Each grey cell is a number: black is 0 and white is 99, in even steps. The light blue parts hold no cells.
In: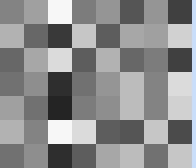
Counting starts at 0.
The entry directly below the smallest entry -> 96
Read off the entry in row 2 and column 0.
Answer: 40
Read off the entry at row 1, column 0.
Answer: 69
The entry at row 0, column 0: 51
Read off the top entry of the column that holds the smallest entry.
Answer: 96
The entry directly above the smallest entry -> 18
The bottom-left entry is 44
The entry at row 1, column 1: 40
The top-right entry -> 25
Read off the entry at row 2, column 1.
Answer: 65
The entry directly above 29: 81
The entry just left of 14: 44
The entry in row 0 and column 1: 62

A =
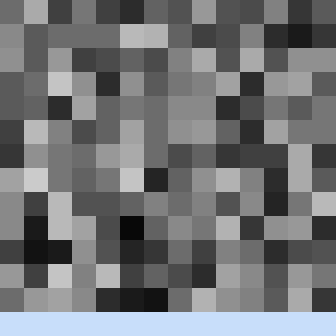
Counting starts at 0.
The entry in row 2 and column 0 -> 56
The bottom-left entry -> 42
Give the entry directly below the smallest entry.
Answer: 14
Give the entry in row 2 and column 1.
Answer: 35
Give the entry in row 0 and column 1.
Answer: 66
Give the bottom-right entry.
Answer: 21
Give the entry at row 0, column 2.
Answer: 25
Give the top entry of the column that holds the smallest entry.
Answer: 17
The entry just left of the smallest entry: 29
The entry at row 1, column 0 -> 53
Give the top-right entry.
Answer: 35
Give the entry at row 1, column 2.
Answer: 42
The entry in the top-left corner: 42
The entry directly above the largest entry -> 56
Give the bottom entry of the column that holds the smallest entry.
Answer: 10
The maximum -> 79
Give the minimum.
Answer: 3
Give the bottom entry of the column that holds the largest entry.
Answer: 59

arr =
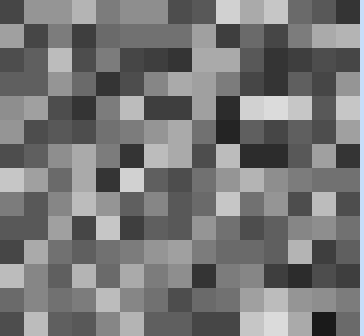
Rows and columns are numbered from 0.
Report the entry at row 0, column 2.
58
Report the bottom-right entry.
41
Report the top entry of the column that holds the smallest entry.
34
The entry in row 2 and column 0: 30
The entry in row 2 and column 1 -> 37
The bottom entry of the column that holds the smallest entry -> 10
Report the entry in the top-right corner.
20
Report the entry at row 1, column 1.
27
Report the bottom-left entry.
30
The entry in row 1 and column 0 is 62
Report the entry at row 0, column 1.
58
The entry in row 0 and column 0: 27

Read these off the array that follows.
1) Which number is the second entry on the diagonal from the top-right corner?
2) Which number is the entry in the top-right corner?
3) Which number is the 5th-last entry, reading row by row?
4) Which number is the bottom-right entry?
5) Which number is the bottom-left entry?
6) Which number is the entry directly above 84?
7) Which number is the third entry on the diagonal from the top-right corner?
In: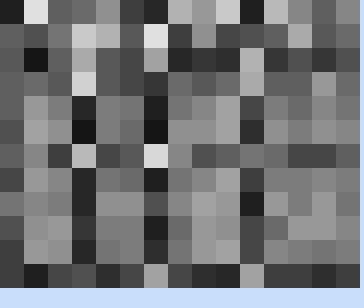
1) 34
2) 52
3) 63
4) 24
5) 24
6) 8
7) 31

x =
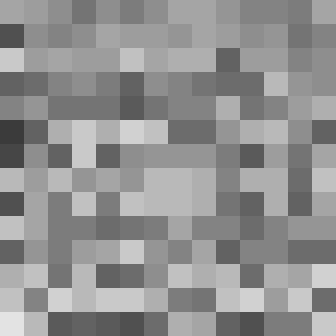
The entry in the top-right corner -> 64
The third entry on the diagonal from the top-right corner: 61
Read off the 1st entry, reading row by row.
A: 64
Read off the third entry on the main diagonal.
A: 64
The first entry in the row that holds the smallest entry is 23
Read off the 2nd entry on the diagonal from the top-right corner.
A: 45
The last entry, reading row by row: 78
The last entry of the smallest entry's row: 38
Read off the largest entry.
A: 88
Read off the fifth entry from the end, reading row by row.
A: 38
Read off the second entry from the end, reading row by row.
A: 48
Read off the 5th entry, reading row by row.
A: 55
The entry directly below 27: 72
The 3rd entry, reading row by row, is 55
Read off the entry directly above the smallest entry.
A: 51
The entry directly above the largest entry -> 75
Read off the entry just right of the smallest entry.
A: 38

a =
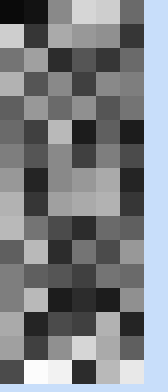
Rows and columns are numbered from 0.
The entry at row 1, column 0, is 80
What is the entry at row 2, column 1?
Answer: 62
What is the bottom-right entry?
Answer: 90
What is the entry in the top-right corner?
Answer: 41
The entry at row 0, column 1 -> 7
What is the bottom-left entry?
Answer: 29
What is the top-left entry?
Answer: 4
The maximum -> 98
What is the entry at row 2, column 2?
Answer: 17
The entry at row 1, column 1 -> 21
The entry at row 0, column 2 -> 53
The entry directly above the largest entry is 25
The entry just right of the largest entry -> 94
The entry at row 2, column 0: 45
